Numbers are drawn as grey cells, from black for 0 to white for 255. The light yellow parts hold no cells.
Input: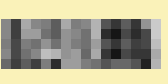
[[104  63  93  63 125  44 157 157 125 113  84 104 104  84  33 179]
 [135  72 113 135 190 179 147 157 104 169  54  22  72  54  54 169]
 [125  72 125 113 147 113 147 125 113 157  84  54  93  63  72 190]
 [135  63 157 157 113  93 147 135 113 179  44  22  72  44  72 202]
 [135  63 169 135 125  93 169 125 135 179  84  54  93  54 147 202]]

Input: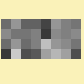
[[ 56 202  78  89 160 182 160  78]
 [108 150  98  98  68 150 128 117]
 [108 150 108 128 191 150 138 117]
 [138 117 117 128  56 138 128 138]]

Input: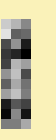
[[ 55  37   0]
 [  9 136  19]
 [ 75 147  28]
 [ 28  87  66]
 [147 192  75]
 [226  96 105]
 [ 96 169 114]
 [159 192 125]
 [203 181 136]
 [ 66 181 159]
 [125 125 169]]

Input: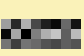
[[ 10 167   0 127 176 197  95 186]
 [116  62 116 105  83  72  95  83]
 [158  40 176  72  30  10 105  20]]

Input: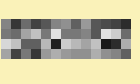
[[215 193  96  96 184  33 204 184 164 193  24  44 174]
 [132  55 108  66  87 132 144  96 153  87  76  66  44]
 [164  66 120  55 153 174 153 144 144 174 144 132  96]
 [120 108 164 193 120 225 120 120 132  87 225 204 108]]

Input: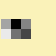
[[234 114  70]
 [164   4 133]]

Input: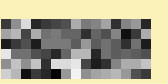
[[207 183  16  58  39   5 152 242 143 163 172 183 152  80  58]
 [163 183  69 172 113 122 101 101  48 101  80 132  16  58 172]
 [ 28  58  80  28 122 122 122  92 152  92 113  92  48 113  28]
 [230 113 113  80  69  39 101 183 183  39 113  92 101  92  80]
 [143 195 143 195  48 219 219 230  69  28  48 132 172 172 195]
 [ 58 143 219  39  58  69  80 172 122 132 163  48 132 152  39]]
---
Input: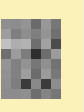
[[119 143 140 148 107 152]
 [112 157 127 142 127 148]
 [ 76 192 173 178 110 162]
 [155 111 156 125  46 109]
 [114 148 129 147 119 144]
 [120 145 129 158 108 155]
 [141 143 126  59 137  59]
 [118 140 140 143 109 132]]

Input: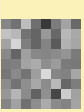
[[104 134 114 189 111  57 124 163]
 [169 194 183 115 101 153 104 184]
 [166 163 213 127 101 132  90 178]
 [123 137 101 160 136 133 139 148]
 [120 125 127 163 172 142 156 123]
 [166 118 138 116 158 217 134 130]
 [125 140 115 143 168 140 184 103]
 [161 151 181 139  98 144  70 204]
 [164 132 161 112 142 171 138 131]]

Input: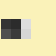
[[222  52  44]
 [214  79  59]]

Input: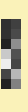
[[ 64  48]
 [ 74  49]
 [142  33]
 [ 81 201]
 [ 70 238]
 [183  69]
 [129  34]]

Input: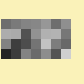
[[143 110 122 132 135 151 110]
 [119 173 170  82 146 177 179]
 [104 130  62  77 116 194 125]
 [207  36  60 131 107 141  84]]

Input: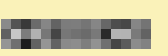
[[116 138  84  57 107 134  99 124 125 117 134 103  77  71 134]
 [ 99  97 198 124 177 119  69 119 113 107 121  42 180 179 122]
 [130 149 112  30  98 149  99 138 141 126 146 112  69  92 140]]
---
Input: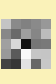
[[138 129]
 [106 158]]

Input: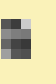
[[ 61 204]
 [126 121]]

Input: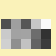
[[159  86]
 [162 163]]

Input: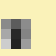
[[ 92 140]
 [ 40 132]]

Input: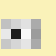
[[212 225]
 [ 29 249]]

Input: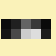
[[ 32 100]
 [ 73 204]]

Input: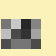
[[200  39]
 [ 74  51]]

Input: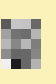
[[198 196]
 [115 109]]
